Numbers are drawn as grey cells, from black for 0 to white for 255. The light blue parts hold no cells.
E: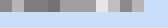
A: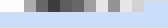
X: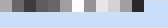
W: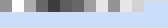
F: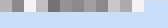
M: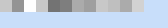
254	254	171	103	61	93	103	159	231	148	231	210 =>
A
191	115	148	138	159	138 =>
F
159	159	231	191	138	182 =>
E

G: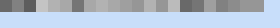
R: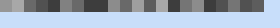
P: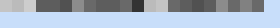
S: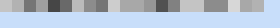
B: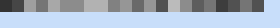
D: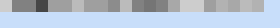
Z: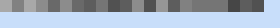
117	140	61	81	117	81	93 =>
R
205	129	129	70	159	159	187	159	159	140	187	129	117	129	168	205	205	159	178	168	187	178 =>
D

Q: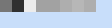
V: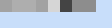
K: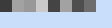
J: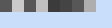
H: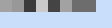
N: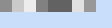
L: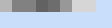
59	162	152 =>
K
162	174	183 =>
Q
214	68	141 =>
V
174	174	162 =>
V

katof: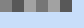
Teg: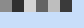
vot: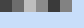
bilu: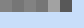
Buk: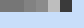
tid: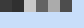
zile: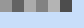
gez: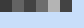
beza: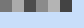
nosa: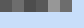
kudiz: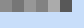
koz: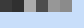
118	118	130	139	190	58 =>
Buk
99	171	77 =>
tid
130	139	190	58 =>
Buk
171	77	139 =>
beza
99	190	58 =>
Teg
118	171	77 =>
beza
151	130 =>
kudiz

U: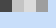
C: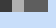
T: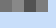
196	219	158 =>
U
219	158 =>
U
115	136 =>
T
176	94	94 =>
C
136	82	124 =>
T

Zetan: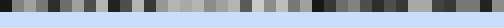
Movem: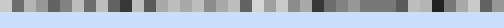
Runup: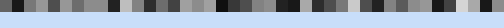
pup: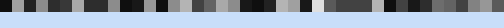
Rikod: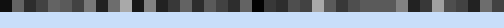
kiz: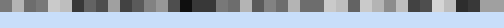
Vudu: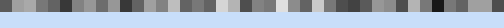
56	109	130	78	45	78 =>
Zetan
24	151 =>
pup

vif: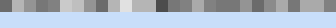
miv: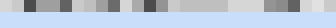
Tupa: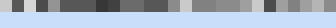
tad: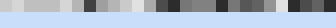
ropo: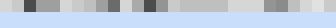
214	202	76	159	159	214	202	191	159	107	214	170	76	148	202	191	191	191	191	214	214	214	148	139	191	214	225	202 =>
ropo
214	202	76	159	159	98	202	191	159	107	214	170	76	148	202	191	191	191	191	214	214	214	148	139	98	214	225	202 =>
miv
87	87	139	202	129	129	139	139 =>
Tupa
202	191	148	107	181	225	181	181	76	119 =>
vif
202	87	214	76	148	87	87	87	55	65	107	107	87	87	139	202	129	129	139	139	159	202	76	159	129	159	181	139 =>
Tupa
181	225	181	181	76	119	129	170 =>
vif

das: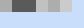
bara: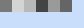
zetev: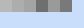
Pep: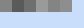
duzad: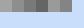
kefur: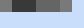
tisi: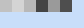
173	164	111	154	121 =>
zetev
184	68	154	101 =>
bara
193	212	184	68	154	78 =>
tisi

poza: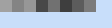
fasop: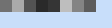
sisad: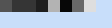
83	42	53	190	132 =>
fasop
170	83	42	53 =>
fasop
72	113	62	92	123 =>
poza
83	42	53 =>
fasop

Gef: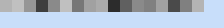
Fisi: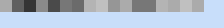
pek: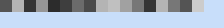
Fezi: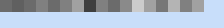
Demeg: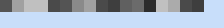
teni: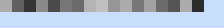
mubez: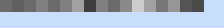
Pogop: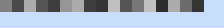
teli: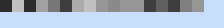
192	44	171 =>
Pogop
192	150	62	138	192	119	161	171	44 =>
Gef
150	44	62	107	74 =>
pek
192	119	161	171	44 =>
Gef
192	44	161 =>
teli
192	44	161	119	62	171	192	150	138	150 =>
teli
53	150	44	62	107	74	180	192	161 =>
pek

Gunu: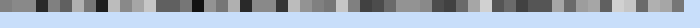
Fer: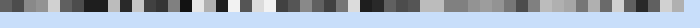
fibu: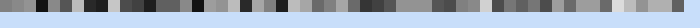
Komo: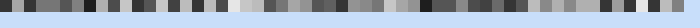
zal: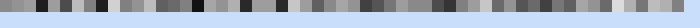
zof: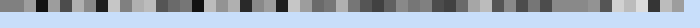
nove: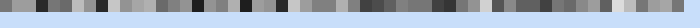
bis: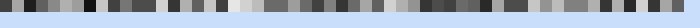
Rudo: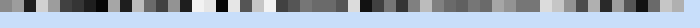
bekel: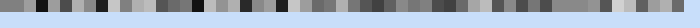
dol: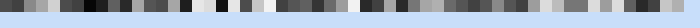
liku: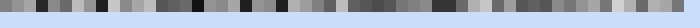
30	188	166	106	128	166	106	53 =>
fibu
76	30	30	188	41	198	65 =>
Fer
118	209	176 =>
liku
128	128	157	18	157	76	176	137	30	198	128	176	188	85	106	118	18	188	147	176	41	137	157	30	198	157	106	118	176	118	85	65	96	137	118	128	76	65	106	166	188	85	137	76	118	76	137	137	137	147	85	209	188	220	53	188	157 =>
zof
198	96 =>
Gunu

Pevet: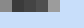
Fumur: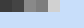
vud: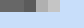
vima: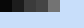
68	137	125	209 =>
Fumur
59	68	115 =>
vima
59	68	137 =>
Fumur
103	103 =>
vud
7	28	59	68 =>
vima

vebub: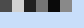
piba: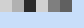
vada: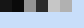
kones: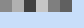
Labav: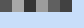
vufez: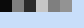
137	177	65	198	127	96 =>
kones
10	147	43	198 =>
vada
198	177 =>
vada
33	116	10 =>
vebub
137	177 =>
kones
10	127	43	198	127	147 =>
vufez
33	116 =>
vebub

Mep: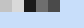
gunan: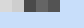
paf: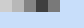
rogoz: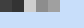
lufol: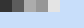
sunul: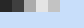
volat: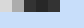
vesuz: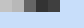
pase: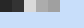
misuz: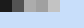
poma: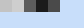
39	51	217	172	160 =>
pase
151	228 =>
lufol
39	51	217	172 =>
pase
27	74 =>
poma
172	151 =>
lufol
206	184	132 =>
paf

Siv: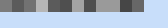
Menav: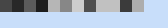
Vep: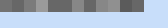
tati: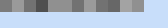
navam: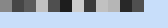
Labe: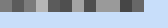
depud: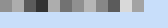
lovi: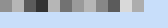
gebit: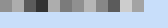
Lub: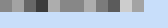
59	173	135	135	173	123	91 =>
Lub
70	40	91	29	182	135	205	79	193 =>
Menav
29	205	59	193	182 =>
navam
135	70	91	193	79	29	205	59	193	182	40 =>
navam

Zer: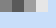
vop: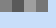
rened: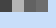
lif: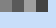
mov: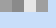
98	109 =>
rened
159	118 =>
vop
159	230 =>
Zer
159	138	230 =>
mov

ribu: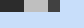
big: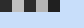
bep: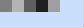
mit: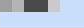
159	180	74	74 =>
mit
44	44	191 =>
ribu
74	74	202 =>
mit
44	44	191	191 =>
ribu
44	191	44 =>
big

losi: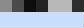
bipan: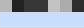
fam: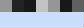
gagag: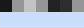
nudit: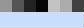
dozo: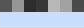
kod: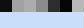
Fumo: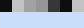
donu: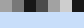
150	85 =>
nudit
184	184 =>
losi
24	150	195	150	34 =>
gagag

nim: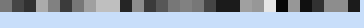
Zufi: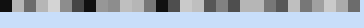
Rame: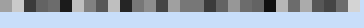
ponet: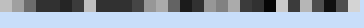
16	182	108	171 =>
Rame
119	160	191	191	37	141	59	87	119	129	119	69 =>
nim
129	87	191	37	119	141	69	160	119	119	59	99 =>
Rame

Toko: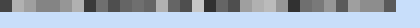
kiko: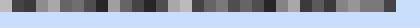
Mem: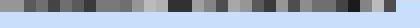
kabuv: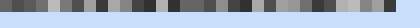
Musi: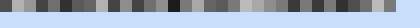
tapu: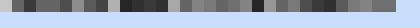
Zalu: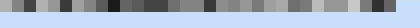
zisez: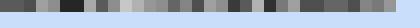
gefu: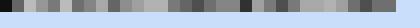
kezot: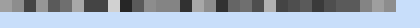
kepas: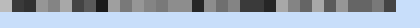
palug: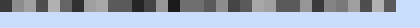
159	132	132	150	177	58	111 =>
Toko
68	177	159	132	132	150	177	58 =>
Toko
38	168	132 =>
kepas
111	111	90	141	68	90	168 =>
palug
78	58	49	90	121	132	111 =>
tapu
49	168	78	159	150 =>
kabuv
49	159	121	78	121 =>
gefu

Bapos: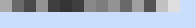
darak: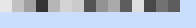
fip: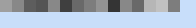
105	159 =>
Bapos
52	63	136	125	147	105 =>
Bapos
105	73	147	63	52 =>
Bapos

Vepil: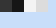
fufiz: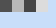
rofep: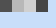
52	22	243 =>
Vepil
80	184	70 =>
fufiz
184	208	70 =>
rofep
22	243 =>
Vepil
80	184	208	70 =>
rofep

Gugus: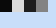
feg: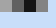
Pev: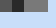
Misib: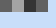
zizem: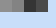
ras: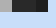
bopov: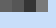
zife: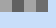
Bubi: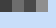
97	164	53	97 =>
Misib
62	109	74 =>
Bubi
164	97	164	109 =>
zife
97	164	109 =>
zife
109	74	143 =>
Bubi
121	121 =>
Pev

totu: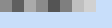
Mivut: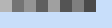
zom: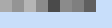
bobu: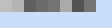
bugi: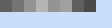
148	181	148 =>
bugi
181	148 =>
bugi
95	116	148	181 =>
bugi
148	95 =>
Mivut
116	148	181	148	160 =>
bugi
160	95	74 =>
bugi
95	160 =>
Mivut

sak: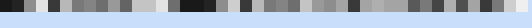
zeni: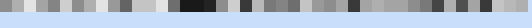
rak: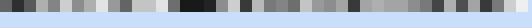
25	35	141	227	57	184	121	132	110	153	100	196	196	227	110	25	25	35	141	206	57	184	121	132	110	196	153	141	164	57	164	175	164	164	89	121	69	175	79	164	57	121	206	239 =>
sak
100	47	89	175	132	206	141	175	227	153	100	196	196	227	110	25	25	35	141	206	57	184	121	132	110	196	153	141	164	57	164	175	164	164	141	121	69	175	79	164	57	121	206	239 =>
rak
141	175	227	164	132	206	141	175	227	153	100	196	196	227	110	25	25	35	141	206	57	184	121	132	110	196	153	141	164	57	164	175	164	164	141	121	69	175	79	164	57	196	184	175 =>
zeni
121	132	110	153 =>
sak

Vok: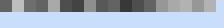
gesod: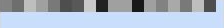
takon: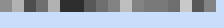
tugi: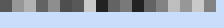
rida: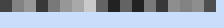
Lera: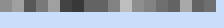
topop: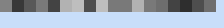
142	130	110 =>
Lera
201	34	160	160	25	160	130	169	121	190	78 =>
gesod
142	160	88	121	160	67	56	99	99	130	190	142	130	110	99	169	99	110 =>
Lera
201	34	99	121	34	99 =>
tugi
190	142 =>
Lera
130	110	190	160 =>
gesod
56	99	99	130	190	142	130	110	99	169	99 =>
Lera

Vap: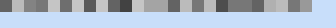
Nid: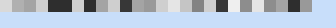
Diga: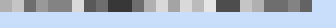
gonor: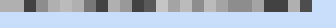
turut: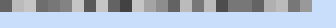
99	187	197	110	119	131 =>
turut
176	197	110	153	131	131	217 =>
Diga

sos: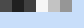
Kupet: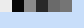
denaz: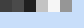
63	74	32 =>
denaz
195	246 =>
denaz

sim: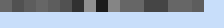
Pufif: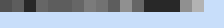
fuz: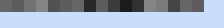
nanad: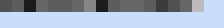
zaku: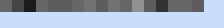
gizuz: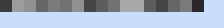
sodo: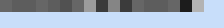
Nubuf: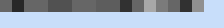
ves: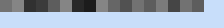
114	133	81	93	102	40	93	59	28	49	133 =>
fuz
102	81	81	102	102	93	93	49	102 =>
Nubuf
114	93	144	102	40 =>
Pufif
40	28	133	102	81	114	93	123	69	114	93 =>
ves

